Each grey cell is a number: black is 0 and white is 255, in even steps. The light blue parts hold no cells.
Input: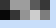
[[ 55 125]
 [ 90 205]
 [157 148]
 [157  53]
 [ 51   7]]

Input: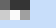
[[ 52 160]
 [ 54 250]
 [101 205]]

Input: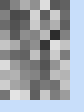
[[ 97 108  95 129 195 123 203 180 196 156]
 [ 88 205 176  44 223 203 147 189 112 125]
 [221  92 131 186  53  99  84  97 121 199]
 [144 211 202 132 143 192 115 132 100  95]
 [174  79 102 142 113  98 126 138 150 213]
 [132  74  82  88 171 104 156 178 165 228]
 [ 88 129 107 156 197 133 219 173 206 117]]

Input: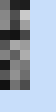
[[ 29 202 159  70 156 173 121 110  76]
 [ 34  80  61  19 168  96 132 145 114]
 [113 135 140  25  84 130  23  88  17]]

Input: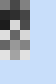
[[129  69  75 215 131 225]
 [ 72  47 216 102 152 163]
 [125  38  28 222 101 226]]

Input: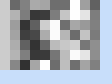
[[ 97 125 128 123 143 142 128]
 [159 228 153 195 119 229 164]
 [254 254 167 108 209 250 111]
 [111 197 111 182 200 188 190]
 [110 125 250 251 187 118 109]
 [165  60 206 172 103  58 254]
 [170  55  96  72  51  56 166]
 [129 125  52  63  97 127  49]
 [105 179 157 163 173 180 135]
 [204 204 204 204 204 204 204]]
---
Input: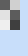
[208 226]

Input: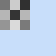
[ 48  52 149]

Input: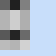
[128 207 180]

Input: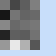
[127 100 105  35]

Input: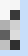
[245 247]

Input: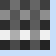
[ 62  87  42 174  38]

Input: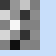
[125  50 246 214]
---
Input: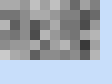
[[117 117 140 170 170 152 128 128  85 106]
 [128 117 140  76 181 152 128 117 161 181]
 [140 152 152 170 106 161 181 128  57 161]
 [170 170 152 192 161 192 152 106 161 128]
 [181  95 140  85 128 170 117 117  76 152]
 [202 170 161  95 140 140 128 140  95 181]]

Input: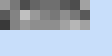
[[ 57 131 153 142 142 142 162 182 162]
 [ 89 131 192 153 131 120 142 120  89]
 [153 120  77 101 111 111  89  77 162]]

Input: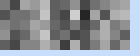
[[ 83 113 113 133 196  95  71 206  37 165  83 175 185]
 [ 95  71 133 133 175 145  61 175  83 123 165 104 154]
 [123  71 165 154 185  95 104 145  71 113 133 154 165]
 [133 113 123 165 154 104  83 123  71 104 175 123 145]
 [145  83 104 154 196  95 113  71  83 145 175 133  95]]

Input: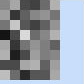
[[ 20  74 217 108 135 177]
 [ 74  74 167 177  97 158]
 [117 198  86  65  97 147]
 [135 167  74  65 108 177]
 [158  54  97 135 147 117]
 [167  54 117 147 126  97]
 [177  31  74 158 126 135]
 [189 108  42  86  86 167]]

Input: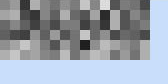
[[ 96  74  64 143  96 154  84 115 197 105 143  74 105  96  74]
 [105 134  96  64 105  74 124 124  64 105  54 175  84 105 124]
 [134 154  54 175 134 115 143 124 197 134 219  84 124 115  74]
 [143 164 197 164 124  84 154 115  31 143 187 164 143 124 175]
 [164 175  74  54 134  96 175 105  84 164  43 175  84 134 105]
 [175 197 154 164 134 124 187 115 154 187 175 115 154 115 175]]

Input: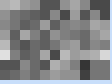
[[ 84  84 136 106  84 175 156 127  53 118 118]
 [ 95 106 127 106 136 156 145 145  64 118 118]
 [136 118  95 106 156  95 127 136 127 166 156]
 [145 118 106  95  84 136  73 156  84 136  73]
 [156  95 166 127  95 145 127 118 106 145 166]
 [175 185 156 145  84  84 145 166 136  73  73]
 [185 106  84 106  95 118 145 156 106 136 127]
 [224 127  95 106 166  73 185 156 166 175 215]]
